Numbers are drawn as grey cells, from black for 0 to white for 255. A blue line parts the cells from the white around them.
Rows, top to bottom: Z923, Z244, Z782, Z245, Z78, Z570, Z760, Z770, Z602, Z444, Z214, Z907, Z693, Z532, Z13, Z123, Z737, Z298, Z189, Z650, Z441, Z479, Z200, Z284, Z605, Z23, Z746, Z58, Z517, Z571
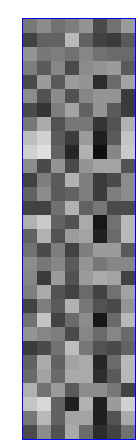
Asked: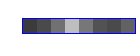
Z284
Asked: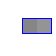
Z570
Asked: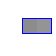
Z245

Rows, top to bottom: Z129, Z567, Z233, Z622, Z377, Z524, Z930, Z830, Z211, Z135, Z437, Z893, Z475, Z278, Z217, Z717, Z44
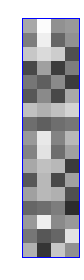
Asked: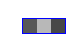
Z893
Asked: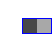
Z524

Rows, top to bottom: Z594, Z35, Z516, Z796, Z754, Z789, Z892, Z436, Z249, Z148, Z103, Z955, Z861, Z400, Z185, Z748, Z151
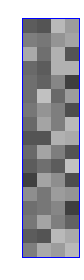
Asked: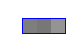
Z35
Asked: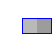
Z594
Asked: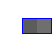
Z103
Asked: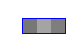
Z185
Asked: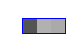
Z249

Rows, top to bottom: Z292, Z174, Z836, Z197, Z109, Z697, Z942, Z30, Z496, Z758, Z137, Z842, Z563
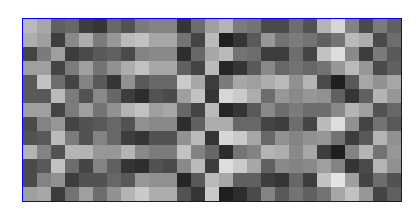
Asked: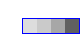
Z137
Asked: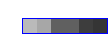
Z842
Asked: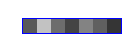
Z137

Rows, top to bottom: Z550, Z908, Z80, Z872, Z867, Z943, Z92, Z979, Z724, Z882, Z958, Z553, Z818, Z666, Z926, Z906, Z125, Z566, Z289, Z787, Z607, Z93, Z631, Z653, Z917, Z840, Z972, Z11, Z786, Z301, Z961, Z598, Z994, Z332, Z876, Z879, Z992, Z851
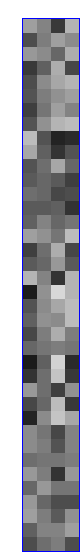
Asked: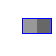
Z876
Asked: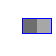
Z958

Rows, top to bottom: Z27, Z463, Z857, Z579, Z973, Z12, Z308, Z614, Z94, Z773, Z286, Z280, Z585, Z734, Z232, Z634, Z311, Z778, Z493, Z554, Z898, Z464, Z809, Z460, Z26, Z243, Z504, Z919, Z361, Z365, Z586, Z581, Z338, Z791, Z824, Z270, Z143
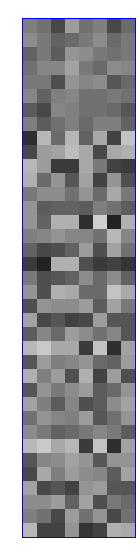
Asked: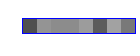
Z898
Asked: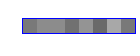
Z585
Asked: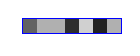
Z232
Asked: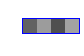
Z311

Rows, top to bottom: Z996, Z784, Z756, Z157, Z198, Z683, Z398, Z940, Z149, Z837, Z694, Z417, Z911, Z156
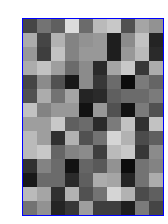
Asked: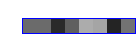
Z417
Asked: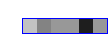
Z756
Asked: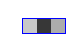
Z157
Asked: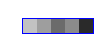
Z157
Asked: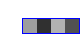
Z149
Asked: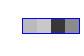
Z837
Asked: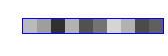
Z149

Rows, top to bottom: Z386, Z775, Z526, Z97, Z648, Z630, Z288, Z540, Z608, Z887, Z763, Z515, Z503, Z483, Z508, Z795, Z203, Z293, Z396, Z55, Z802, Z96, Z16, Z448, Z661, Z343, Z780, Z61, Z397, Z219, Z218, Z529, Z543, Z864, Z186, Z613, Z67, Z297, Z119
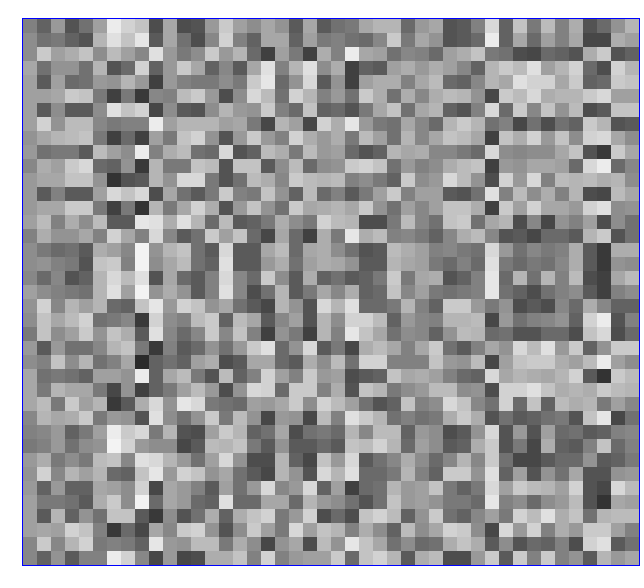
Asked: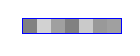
Z343
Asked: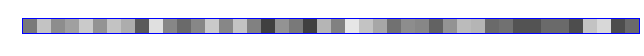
Z16
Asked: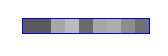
Z203
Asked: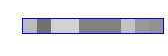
Z661
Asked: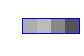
Z795
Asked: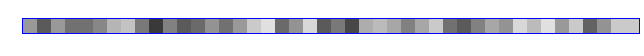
Z448
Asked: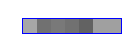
Z343

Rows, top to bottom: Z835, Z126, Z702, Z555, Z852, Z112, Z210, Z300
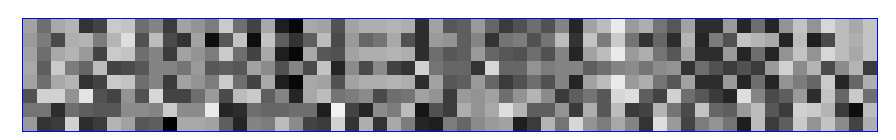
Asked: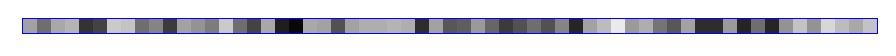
Z835
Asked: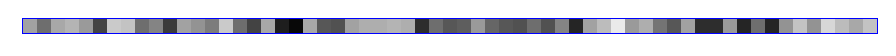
Z702
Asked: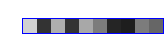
Z300
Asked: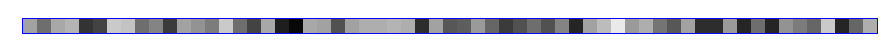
Z852

